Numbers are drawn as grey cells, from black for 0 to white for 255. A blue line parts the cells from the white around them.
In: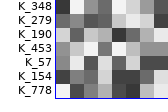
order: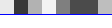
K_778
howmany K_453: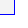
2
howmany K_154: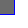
2
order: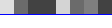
K_154

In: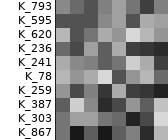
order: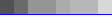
K_78
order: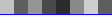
K_387

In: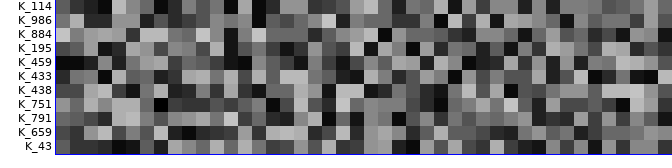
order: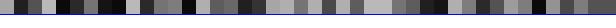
K_433
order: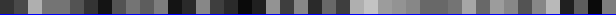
K_986

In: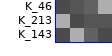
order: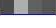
K_46
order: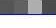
K_46
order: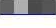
K_46

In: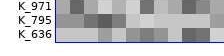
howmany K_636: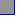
2
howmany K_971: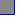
1
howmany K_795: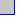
5
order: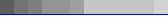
K_795
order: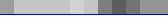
K_795

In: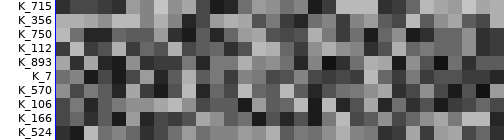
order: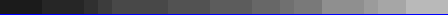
K_166
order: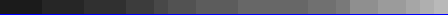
K_750
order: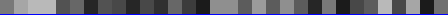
K_106
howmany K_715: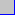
2
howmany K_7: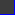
7
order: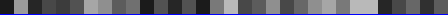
K_166

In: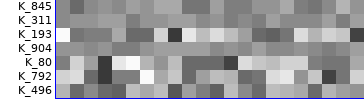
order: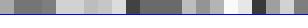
K_80
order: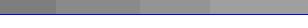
K_311
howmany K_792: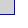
2
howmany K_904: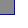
7
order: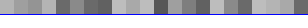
K_496
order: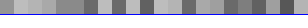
K_496
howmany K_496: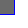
4

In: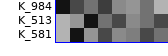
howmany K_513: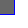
0
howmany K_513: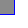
1
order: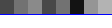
K_513
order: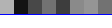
K_984
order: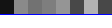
K_581

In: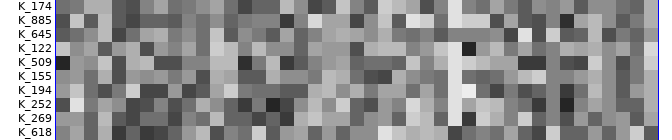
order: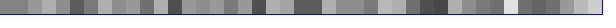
K_155
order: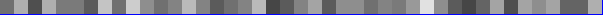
K_174
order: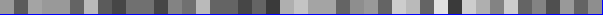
K_269

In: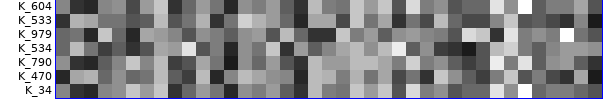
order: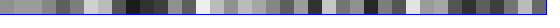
K_534
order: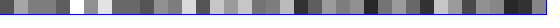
K_604
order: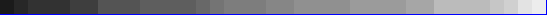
K_790

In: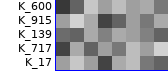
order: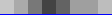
K_17
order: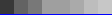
K_600
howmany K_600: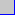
1
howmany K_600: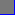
1
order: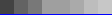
K_17
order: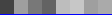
K_17

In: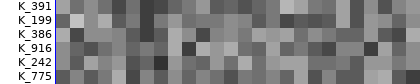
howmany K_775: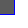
6
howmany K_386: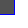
0

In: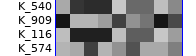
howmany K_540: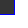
1
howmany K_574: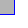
2

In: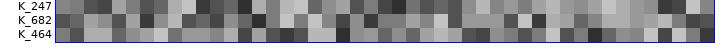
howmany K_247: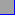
4
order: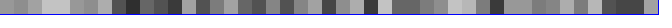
K_682
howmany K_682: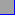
5
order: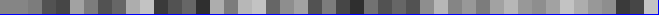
K_247

